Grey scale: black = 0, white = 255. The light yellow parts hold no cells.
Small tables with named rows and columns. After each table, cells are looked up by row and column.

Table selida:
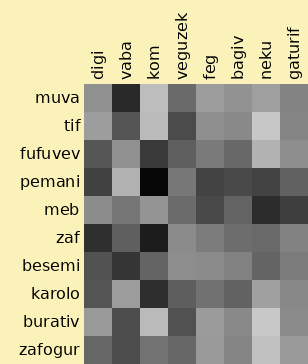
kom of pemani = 7
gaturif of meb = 62
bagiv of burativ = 137
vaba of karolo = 156
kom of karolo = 46
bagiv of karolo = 98
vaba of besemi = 53
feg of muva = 156
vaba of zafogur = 77
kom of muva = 189
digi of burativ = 153
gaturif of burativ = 138
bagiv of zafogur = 132
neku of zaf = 105
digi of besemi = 82
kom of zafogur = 114
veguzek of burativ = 81
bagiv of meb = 99
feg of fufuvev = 122
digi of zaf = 47

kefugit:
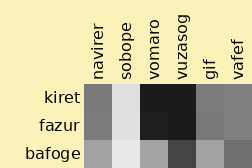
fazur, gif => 120
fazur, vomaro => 30
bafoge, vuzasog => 68
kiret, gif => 124
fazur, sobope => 224
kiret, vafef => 127
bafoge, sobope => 232
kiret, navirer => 122
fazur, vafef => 127
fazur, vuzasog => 26

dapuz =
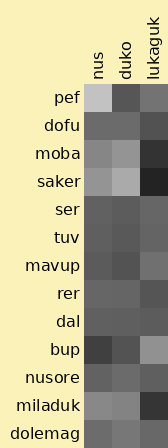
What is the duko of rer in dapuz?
101
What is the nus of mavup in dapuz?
91
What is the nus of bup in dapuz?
64
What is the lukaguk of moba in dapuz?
51
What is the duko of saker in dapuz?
170
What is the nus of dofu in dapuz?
107
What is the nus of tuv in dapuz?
95
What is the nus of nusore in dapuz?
98
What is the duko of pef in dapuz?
86
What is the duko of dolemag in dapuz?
119
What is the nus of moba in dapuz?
134
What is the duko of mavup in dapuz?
83
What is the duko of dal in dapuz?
95
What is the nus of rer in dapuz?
102
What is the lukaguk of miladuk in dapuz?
53
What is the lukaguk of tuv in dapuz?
100
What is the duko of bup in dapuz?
83
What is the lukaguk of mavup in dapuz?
112
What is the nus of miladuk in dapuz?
136
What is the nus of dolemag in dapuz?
108

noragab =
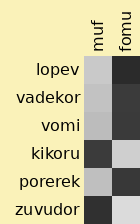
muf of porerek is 191
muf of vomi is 188
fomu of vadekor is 59
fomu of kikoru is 207
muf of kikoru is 59
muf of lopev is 201
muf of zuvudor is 48
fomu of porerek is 56
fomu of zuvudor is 219
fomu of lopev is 43
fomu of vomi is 58
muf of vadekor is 194
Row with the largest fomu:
zuvudor

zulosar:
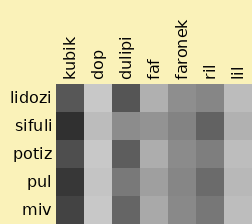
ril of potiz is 126
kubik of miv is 67
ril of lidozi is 134
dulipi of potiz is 93
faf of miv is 169
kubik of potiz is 78
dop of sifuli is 188
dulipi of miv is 101
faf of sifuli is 147
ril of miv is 119
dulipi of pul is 121
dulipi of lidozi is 85

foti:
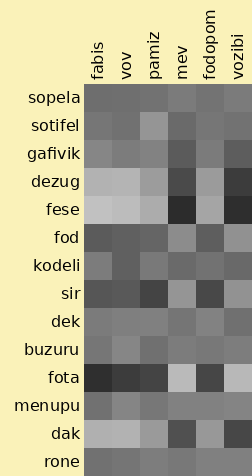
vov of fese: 188
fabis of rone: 113
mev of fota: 186
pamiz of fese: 172
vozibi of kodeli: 105
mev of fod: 140
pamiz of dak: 154
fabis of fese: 193
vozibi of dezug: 60
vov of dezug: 180
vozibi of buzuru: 125
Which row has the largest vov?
fese

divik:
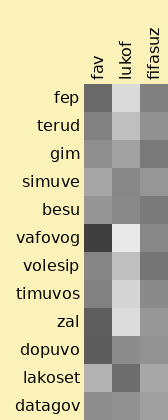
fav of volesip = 134
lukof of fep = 218
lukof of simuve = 135
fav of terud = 129
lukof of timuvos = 213
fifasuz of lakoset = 168
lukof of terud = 191
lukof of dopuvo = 140
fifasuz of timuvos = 138
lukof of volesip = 191
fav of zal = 94
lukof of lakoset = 109
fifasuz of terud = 145
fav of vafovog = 63
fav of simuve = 166
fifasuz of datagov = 159
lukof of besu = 137
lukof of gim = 162
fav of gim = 143
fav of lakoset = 178
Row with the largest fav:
lakoset

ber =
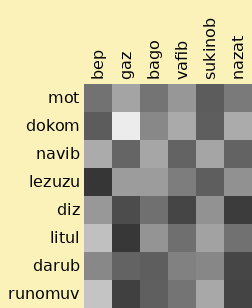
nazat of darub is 70
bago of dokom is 136
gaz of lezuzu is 156
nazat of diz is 60
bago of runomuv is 95
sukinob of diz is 146
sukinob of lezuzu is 94
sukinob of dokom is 94
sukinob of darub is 135
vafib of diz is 69
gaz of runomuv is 64
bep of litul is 192
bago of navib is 166
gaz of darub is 99
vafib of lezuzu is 125
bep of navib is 171
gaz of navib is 101
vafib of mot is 151
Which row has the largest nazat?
dokom

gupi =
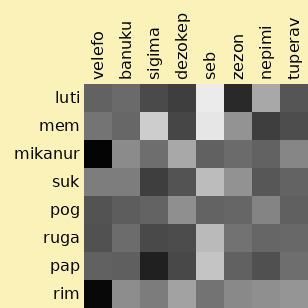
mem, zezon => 147
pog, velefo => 83
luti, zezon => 41
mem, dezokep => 70
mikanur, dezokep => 168
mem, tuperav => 77
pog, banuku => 93
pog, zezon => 102

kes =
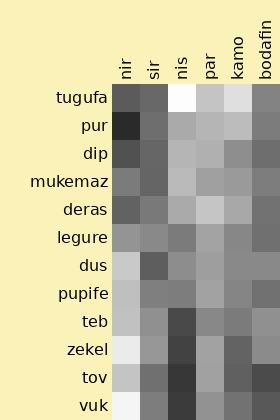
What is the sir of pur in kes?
110
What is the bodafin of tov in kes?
75
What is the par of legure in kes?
163
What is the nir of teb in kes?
193
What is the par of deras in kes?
197
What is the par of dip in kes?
176
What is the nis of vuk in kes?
59
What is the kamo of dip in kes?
142
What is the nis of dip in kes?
181
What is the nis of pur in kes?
170
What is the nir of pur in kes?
42
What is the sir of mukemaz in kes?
101
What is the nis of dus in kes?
141
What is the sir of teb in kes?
144
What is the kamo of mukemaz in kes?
154
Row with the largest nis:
tugufa

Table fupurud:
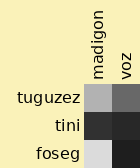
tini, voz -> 40
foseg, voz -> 30
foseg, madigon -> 219
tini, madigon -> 49
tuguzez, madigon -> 178
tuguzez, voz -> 104

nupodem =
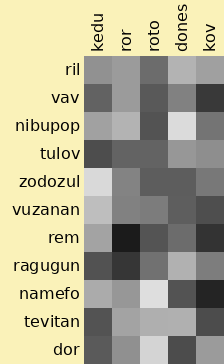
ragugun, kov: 125
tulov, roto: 99
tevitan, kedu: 83
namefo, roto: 222
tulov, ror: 99
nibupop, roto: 83
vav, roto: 89
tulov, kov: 142
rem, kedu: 163
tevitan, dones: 176
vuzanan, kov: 78
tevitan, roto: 175
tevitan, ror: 163
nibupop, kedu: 161
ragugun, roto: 113
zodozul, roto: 93
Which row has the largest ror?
nibupop

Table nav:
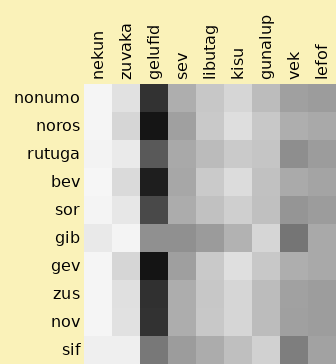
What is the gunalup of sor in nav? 192
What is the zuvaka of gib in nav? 244
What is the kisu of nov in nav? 214
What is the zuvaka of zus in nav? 224
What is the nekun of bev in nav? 246
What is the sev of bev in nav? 167
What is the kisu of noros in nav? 222
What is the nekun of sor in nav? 244
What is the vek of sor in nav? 149

